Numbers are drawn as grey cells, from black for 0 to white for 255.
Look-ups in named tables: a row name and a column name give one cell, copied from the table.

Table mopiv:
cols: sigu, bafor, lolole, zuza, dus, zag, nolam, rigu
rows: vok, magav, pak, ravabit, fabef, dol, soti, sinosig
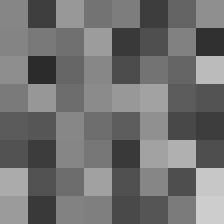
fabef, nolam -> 72
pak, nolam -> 101
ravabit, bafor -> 151
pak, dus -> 76
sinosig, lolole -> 130
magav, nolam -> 129
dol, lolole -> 134
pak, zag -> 115
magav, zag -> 79
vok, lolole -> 152
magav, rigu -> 48
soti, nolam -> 78
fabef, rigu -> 61
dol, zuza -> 119
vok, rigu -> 143
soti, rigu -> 199

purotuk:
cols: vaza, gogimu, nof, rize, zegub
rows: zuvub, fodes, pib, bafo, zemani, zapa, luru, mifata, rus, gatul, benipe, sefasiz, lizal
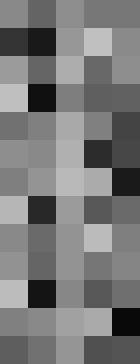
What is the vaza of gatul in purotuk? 146
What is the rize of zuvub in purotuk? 119
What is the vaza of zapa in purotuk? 142
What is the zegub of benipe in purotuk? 111
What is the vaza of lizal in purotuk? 94
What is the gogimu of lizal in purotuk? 113
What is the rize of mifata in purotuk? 87
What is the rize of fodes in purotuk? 192
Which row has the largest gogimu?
luru

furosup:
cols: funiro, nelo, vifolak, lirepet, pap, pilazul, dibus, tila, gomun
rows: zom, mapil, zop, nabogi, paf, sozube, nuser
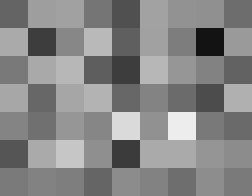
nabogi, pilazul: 131
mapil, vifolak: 135
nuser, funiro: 122
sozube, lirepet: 143
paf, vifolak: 150
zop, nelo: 169
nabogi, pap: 103
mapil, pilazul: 161
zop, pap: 61
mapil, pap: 95
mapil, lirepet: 185
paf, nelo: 112
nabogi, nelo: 103
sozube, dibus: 170
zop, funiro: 121
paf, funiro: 132
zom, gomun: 109
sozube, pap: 59
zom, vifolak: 161

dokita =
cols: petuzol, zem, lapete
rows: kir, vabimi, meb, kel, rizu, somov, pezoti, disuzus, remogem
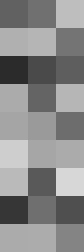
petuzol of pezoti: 186
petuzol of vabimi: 176
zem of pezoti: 89
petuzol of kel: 171
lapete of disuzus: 79
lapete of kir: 190
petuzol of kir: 97
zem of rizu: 154
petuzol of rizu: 165
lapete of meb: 94
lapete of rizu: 109
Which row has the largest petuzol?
somov

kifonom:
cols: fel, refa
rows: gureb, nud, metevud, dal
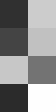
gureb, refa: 204
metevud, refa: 115
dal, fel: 43
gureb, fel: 48
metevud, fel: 199
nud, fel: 68
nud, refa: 193
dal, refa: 254
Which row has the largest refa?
dal

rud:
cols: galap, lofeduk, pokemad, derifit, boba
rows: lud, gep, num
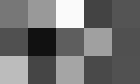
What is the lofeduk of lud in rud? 153
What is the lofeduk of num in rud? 69
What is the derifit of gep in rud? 160
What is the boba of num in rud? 81
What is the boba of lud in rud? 84
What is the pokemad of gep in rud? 94
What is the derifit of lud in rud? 67
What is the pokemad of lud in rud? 250
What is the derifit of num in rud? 73
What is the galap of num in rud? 188
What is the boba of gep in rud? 80
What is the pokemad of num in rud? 165
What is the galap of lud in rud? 119
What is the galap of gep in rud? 80
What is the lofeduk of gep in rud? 17
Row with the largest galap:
num

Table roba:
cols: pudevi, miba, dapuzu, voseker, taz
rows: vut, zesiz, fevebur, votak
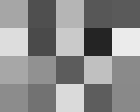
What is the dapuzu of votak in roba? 218
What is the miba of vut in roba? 79
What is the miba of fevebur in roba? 145
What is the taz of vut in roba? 90
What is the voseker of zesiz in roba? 36
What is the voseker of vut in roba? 87
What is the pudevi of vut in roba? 166
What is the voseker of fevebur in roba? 192
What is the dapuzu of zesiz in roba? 202

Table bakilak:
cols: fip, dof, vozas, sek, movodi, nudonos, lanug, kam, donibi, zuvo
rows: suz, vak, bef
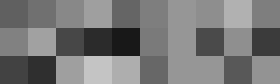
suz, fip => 96
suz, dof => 112
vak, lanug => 150
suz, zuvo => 126
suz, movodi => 101
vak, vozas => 71
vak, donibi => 143
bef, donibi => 88
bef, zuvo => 147
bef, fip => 66
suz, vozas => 136
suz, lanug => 150
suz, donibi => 177
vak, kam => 74
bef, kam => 150
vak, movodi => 24
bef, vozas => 159
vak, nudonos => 122
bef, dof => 47
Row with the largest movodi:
bef

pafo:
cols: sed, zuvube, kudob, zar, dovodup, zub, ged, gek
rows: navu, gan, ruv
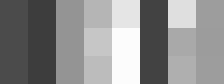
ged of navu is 223
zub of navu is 66
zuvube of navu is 61
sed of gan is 75
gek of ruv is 157
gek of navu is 157
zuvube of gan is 61
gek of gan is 156
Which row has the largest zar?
gan

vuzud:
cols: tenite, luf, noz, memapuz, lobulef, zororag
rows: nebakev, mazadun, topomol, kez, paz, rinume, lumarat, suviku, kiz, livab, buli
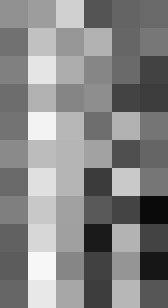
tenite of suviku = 127
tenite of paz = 115
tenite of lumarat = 105
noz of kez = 133
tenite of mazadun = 113
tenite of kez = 109

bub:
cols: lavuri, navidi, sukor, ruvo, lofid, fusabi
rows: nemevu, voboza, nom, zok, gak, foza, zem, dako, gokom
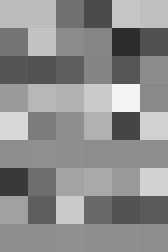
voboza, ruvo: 133
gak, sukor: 142
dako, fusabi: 90
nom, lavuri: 85
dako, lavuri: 161
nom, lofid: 86
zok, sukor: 178
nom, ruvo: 132
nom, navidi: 82
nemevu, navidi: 188
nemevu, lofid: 197
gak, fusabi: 209
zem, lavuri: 57
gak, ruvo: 177
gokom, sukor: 143
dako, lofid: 83
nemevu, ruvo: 75
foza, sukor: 142
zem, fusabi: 210

